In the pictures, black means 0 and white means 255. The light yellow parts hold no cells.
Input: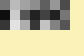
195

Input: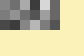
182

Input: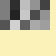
96

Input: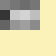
149

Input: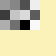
112

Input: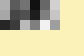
127
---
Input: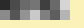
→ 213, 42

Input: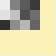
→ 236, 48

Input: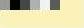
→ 241, 3

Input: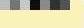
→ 199, 15

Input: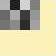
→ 210, 33

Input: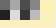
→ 220, 33
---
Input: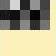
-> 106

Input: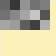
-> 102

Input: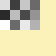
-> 222

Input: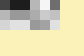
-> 68

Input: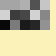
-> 165

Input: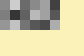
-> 138

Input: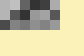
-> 181

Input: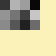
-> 53

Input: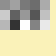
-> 143
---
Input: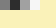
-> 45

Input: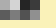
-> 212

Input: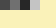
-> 112

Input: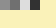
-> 112

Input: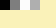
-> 126

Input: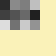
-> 138

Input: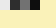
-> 46

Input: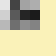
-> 68

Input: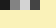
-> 131
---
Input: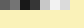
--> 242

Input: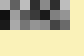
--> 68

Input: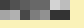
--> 51

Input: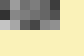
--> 135

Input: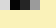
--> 37

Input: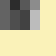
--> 66

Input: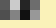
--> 17

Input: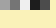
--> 29
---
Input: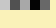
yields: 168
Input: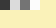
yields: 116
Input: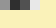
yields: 81
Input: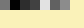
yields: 45
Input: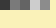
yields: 100
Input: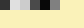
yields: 204
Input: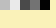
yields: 74
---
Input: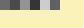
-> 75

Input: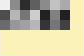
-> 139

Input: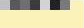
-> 88

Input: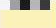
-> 160

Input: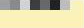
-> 138

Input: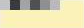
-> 59

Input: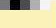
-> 4

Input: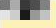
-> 171

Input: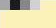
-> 29
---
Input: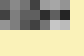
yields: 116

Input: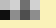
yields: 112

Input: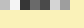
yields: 54

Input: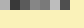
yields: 91

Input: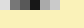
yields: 88

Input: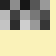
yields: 22

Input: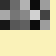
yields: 178

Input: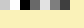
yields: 0

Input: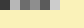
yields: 109
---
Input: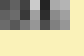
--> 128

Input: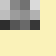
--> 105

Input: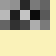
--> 173

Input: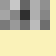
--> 187

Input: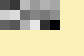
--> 45

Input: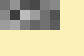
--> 113

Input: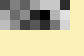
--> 117

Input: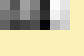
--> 184

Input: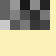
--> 55

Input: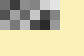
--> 42
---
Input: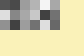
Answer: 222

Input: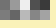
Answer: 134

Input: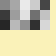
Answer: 48

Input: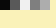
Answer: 127

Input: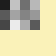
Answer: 173

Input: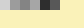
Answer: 46
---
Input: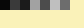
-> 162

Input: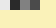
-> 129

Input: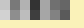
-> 198

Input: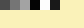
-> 163

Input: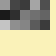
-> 165

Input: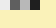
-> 184
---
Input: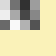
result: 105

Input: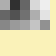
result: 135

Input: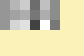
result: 150

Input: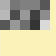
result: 87

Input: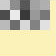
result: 186

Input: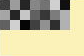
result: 97

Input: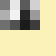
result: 111

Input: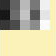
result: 55
